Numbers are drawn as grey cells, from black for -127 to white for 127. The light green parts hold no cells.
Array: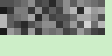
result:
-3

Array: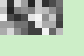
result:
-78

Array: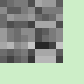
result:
26

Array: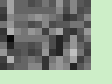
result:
6

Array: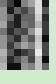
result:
35

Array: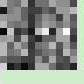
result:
14

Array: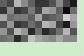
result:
9

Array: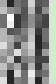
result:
80

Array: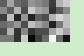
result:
-65
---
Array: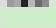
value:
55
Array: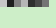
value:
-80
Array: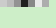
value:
7
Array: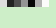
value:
-120
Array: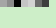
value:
82
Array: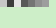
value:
-11
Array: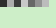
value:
-24
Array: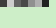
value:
16
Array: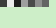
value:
-53
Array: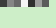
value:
-80
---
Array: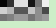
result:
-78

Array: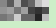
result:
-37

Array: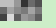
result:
63

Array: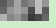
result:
-10

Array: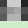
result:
77

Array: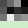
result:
-23

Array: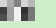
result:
44
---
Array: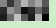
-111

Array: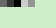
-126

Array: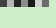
11

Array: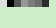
23

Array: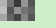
20

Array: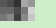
-52
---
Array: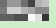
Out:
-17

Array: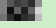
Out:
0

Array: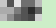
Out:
71

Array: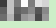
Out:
-67

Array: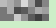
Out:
59

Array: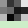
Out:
20

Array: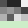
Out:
-46

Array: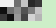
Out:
113

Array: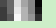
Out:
-53

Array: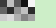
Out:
-68
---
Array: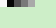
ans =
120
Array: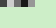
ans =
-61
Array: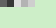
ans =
-29
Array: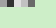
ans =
33
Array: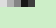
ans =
93
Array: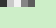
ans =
-76
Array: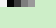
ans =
116
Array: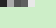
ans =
-91
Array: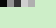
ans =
-121
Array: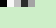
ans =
-124
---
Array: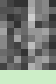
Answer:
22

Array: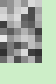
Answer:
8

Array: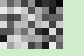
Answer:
-102

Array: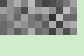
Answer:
17

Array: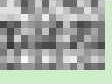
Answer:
-23

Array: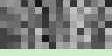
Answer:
-44
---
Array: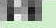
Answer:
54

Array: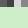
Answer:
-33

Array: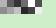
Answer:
66

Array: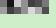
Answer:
44

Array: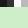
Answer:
-75

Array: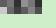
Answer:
3

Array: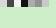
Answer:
73

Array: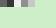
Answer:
15
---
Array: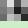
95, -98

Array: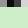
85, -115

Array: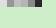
95, -87

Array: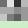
97, -77

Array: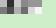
117, -79

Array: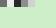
109, -86
